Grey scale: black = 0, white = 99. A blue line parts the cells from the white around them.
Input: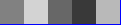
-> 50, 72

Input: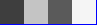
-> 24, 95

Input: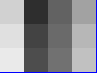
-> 81, 75

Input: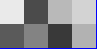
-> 91, 69

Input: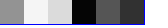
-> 57, 19

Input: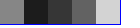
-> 52, 82
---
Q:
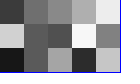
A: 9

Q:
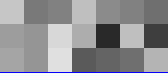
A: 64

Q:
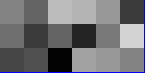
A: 27

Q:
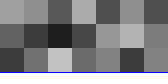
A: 23

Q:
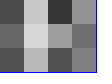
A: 32

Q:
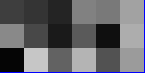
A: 2

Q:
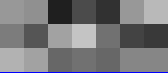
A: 69

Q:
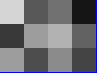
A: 61
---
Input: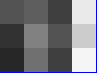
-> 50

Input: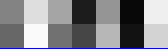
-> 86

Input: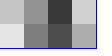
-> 57

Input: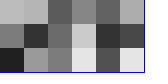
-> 20

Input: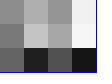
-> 76

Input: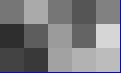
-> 36

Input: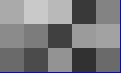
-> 48

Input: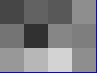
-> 19

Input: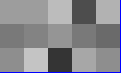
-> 51
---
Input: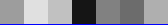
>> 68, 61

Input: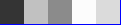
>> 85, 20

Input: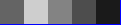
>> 10, 39

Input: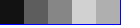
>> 68, 7

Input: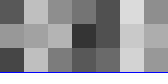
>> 55, 27

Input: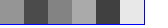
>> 90, 58

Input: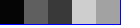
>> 63, 2
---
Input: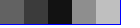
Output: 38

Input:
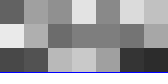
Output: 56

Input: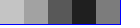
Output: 48

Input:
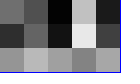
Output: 43

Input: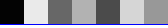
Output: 59

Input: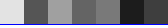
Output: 39

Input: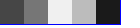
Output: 46

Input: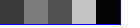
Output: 31
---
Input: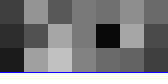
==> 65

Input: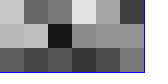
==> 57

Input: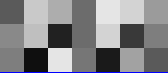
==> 22

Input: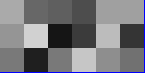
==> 73

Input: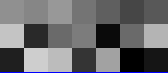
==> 41

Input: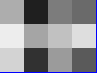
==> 75
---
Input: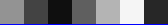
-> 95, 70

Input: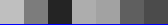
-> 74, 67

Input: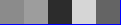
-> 83, 61

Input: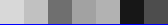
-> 84, 75

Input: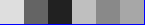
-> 86, 74

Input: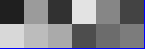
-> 88, 84

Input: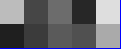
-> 86, 73
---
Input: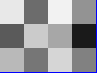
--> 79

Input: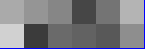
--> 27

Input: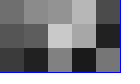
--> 78

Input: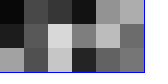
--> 49

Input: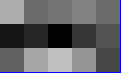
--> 1

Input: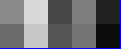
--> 27

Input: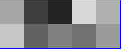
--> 14

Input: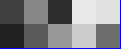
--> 17

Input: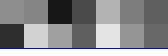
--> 69
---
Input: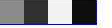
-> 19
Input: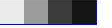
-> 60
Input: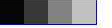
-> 22
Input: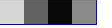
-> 38
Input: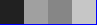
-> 62
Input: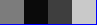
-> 4
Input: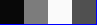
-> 48
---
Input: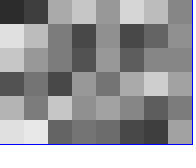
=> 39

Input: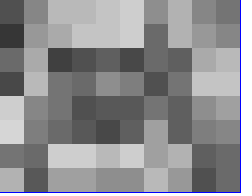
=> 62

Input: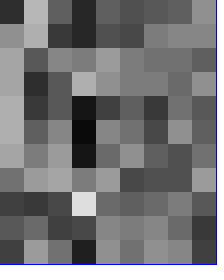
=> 44

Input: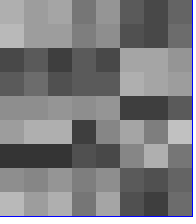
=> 68

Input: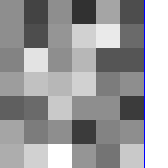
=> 99

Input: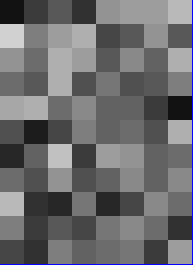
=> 49

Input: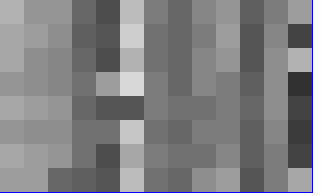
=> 40
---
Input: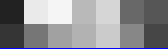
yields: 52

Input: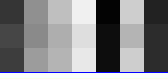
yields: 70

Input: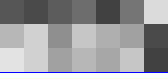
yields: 62

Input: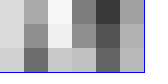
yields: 32

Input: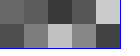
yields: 52

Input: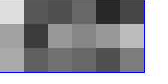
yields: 59

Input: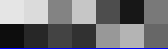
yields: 70

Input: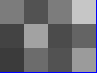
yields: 29
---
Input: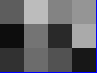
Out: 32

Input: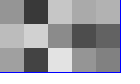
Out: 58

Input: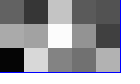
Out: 44

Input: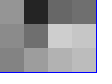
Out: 69

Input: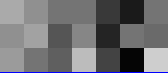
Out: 2

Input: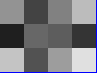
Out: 61
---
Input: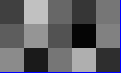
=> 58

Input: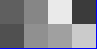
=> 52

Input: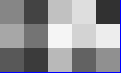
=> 45

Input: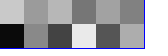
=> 60

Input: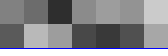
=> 42

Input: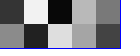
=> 94

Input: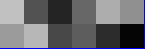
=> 32

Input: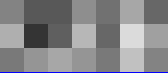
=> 20
